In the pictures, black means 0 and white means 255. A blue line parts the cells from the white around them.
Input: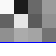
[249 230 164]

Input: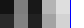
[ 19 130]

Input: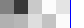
[129 183]

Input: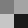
[125  26]

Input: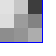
[225 156 173]

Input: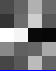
[ 75 109   9 169]
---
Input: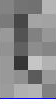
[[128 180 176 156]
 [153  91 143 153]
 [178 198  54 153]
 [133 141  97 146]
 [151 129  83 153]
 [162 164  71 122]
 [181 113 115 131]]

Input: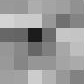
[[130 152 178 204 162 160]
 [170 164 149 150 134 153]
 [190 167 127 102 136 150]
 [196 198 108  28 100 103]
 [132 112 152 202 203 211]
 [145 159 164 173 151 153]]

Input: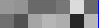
[[184  39 174 182 165  82 112]
 [104 219 119 105 105 147 152]]

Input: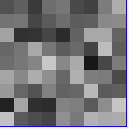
[[172 169 178 121 144  68  77  90 193]
 [197 141  90 126 131  44  47 165  33]
 [ 95  91 184 103  98 129  83 102 152]
 [ 74 123 125 176 103 143 173 136 165]
 [123  71  23 170 136 200 133 119 109]
 [ 94 189  67 105  92 119 168 117 103]
 [100 168 168  98  43  70  51  48 162]
 [139 137  95  92 109  91  70 117 115]
 [173 124  65  73 118 110  58  95  81]]

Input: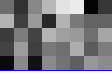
[[139 152  95 115 138  17 137  10]
 [125  92 173 111 120  63 156  66]
 [166 111 154 159 180  67 125  59]
 [ 99  99 121 179  39 154  63 179]
 [ 55   4 235 227 184 135  50 110]]

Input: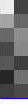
[[ 74  63]
 [112  38]
 [ 62  87]
 [136  71]
 [141 104]
 [102 164]
 [ 66 236]]
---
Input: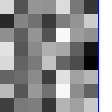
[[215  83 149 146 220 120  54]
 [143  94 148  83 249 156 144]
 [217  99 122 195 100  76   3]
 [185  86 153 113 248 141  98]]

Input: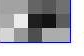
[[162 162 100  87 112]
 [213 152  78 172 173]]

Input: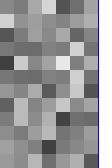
[[136 123 168 213  83 111 163]
 [ 86 124 159 137 168 101 133]
 [ 63 203 135 163 232 126 174]
 [151 133 171  90 143 200  83]
 [124 186 140 177  67 111 107]
 [161 143 128  65 122 136 149]]

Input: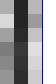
[[175  37 184]
 [161  42 195]
 [136  51 214]]

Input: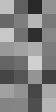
[[192  95  40 146]
 [200 113  45 135]
 [100 110 208 119]
 [161 145  70 168]]

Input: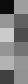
[[ 12 158]
 [203  77]
 [179 149]]

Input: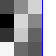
[[ 74 141 210]
 [ 48 201  99]]

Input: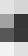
[[226 213]
 [ 87  56]]
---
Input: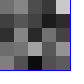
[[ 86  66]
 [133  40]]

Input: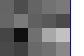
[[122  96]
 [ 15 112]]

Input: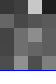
[[ 72  84]
 [111 141]]

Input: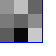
[[100 141]
 [  9 201]]

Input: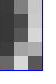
[[ 74 203]
 [ 87 214]]

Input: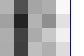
[[ 35 179]
 [ 66 171]]

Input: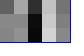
[[136  12]
 [145   8]]

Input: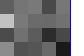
[[121 107]
 [113  92]]

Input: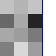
[[169  36]
 [157 122]]
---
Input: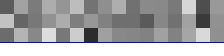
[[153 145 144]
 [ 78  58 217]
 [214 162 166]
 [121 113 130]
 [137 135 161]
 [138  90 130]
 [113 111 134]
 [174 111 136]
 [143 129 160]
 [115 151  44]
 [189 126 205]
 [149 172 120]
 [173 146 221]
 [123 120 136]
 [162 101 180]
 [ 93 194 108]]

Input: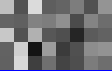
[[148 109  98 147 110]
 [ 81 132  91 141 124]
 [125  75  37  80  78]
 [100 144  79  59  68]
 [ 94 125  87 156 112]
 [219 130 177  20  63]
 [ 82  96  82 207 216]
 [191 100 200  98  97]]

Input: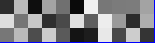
[[163 173  52]
 [124  43 205]
 [123 154  72]
 [119 237 232]
 [240  94  29]
 [ 10 223  20]
 [112  73  90]
 [163  46 204]
 [ 14 200  77]
 [186 117 186]
 [ 45 221 119]]

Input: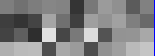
[[129 105 168 197]
 [ 91 127 148 186]
 [144 161 147 159]
 [155 146  83 145]
 [120 159 220  77]
 [ 52  63 121 155]
 [131 112  70 168]
 [134 165 225  78]
 [125  68  46 188]
 [113  52  95 186]
 [126  62  67 175]]

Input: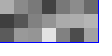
[[106 181 162]
 [140 173  76]
 [120 171 129]
 [ 66 148 227]
 [121 129 149]
 [138  86 153]
 [174  63  91]]

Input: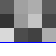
[[ 92  70 173]
 [173 196  65]
 [161 154  76]
 [ 91  52 217]]

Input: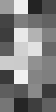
[[ 73  98 129 103 129 127  58  96]
 [ 35 110 179 226 145 132 138  62]
 [239 126 233 209 203 241  86  37]
 [157  68  61  92 204  57  94 118]]

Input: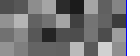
[[133  60 157 143]
 [ 96  99  76 209]
 [165 116 117  90]
 [ 27  64  77 186]
 [ 43 165  78  98]
 [165 114  36 100]
 [141  98  87 100]
 [ 87 181 138 127]
 [ 78 146 113 147]]
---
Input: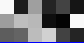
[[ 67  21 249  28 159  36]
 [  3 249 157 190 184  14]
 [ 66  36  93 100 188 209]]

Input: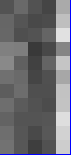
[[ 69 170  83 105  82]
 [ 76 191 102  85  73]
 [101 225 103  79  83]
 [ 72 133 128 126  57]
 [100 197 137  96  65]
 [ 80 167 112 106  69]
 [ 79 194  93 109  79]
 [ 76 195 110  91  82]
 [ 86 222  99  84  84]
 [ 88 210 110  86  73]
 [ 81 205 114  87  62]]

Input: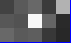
[[ 59 178  66  90 104]
 [101  42  87  82 248]
 [ 56  40 104  90  94]]

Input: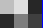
[[223  39 191]
 [126  63  41]]

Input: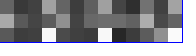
[[ 65 163 100  57  65 161 100  61  95 160  69  47 114]
 [ 73 100 169  89  69  92 144  67 104 109 108  97 173]
 [144 250  89  61  64 248  75  64  60 248  39  60  92]]

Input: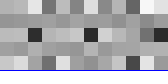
[[247 226 178 184 230 117 188 132 222 137 181 101]
 [139 156 149 152 156 160 151 163 155 157 145 161]
 [113  42 187 189  45 181 189 199  42 209 184 166]
 [176 178 160 154 176 160 155 150 180 153 164 165]
 [228 154 200 219 163 112 224 159 145 167 197  72]]

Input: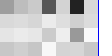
[[ 34 216 158 189 202  86 211]
 [208 220 217 220 214 235 222]
 [153 249 229 235 231 203 238]
 [214 200 199 207 198 247 212]]
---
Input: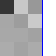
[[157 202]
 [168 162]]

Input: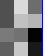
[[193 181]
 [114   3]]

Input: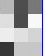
[[ 76 248]
 [224 212]]

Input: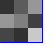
[[127  64]
 [ 49 201]]

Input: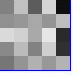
[[151 168]
 [209 169]]

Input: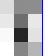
[[110 232]
 [ 36 226]]
